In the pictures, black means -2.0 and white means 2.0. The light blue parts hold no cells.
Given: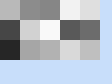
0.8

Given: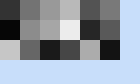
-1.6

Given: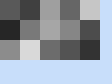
-0.3

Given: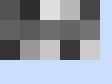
1.1

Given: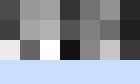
2.0

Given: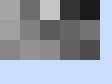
0.2
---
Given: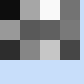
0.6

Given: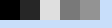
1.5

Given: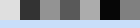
0.7

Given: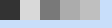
-0.1

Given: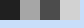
0.6

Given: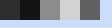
0.2

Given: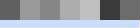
1.0

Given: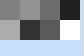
0.3

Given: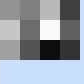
0.0

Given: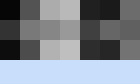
-1.5
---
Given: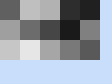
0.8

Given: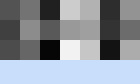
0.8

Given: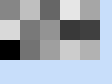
-0.4

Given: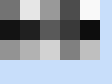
0.4

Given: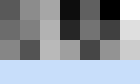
-0.5

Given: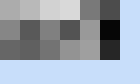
1.4

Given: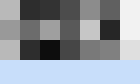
0.2
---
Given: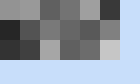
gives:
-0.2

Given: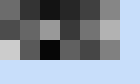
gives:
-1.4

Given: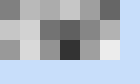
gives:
1.1

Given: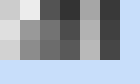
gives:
-1.2

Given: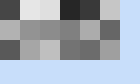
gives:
-1.4

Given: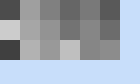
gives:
-0.4

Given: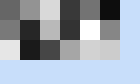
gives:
-1.1
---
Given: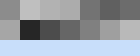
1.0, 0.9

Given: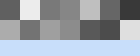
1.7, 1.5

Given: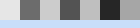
1.6, 1.2

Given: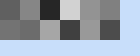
1.3, 0.6

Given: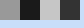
1.1, 0.4

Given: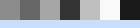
1.9, 1.0
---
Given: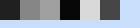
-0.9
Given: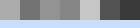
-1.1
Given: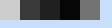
-0.2
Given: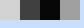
0.5
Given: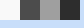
-1.3
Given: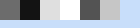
1.1
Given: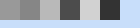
-1.2
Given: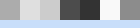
0.2
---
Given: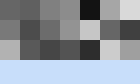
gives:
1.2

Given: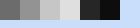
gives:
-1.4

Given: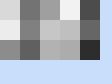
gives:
0.7

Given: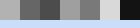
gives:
1.4

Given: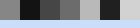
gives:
-1.5

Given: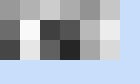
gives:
0.6
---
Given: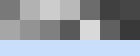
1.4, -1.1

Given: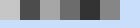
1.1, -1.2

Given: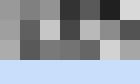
1.4, -1.5

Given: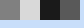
1.4, -1.6

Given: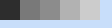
1.2, -1.3

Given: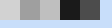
1.3, -1.6
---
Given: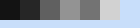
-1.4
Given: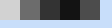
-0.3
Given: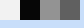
-1.9
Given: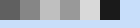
0.1
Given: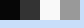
-1.2
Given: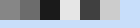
-0.3
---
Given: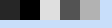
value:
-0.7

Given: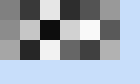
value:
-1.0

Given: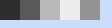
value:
1.7

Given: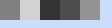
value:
-0.8

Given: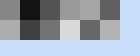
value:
-0.4

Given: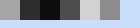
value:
1.3
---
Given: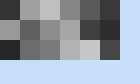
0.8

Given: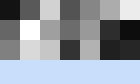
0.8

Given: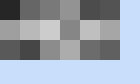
0.7

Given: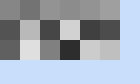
-1.3

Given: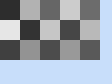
-0.8

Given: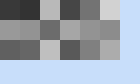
-0.6

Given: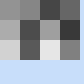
-0.6

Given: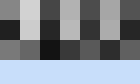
-0.6
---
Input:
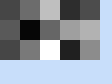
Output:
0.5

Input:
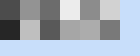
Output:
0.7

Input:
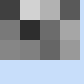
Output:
-0.3

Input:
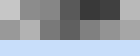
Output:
0.3

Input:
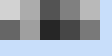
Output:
-0.9

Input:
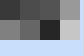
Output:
-1.4

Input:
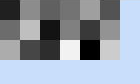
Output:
-1.1
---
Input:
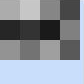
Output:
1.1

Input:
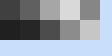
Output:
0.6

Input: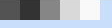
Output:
0.1

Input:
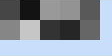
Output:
0.4

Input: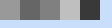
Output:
0.0

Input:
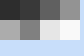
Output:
-1.1

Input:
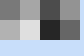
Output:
0.6

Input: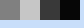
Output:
1.1

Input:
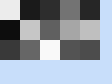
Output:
-1.3
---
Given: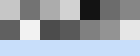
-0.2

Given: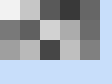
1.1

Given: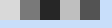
-0.1

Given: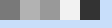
0.8

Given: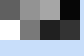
0.3

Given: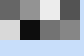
0.3

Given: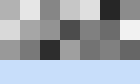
1.6

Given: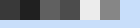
-1.5

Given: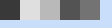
1.5

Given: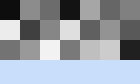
0.2
